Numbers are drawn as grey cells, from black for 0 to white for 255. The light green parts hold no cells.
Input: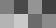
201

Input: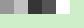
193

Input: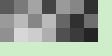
215

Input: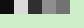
218

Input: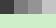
125

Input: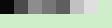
75
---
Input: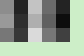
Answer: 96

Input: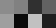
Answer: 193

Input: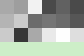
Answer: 107

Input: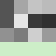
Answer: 57

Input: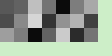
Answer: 179

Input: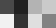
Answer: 223

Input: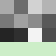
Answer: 139

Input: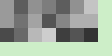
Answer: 175

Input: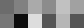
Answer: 182
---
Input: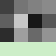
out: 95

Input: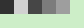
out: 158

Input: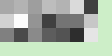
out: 179

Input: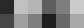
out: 126

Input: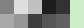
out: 50

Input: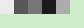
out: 172

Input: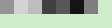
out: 87

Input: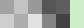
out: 94
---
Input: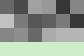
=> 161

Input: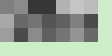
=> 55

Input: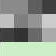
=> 95

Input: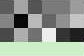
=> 84

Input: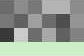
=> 120

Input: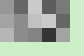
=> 202

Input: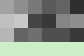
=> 121
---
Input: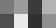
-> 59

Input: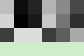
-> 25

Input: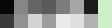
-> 101

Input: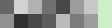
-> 177

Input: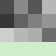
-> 128

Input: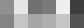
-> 113

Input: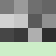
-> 89

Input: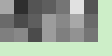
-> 94

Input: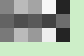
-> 89

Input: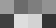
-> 126
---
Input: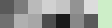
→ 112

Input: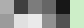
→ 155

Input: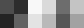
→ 36

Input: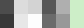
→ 56

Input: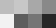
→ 242

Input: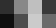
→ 15

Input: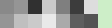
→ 149

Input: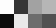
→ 12

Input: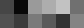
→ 81

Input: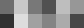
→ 49
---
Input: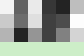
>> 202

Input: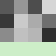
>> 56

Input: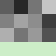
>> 129

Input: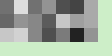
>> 103

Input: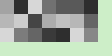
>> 183

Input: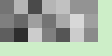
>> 127

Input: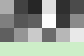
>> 127

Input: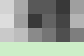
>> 221
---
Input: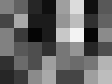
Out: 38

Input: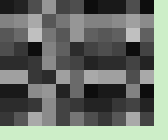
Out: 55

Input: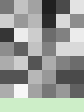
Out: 172

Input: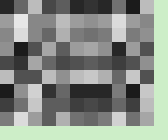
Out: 123

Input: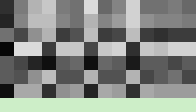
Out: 15
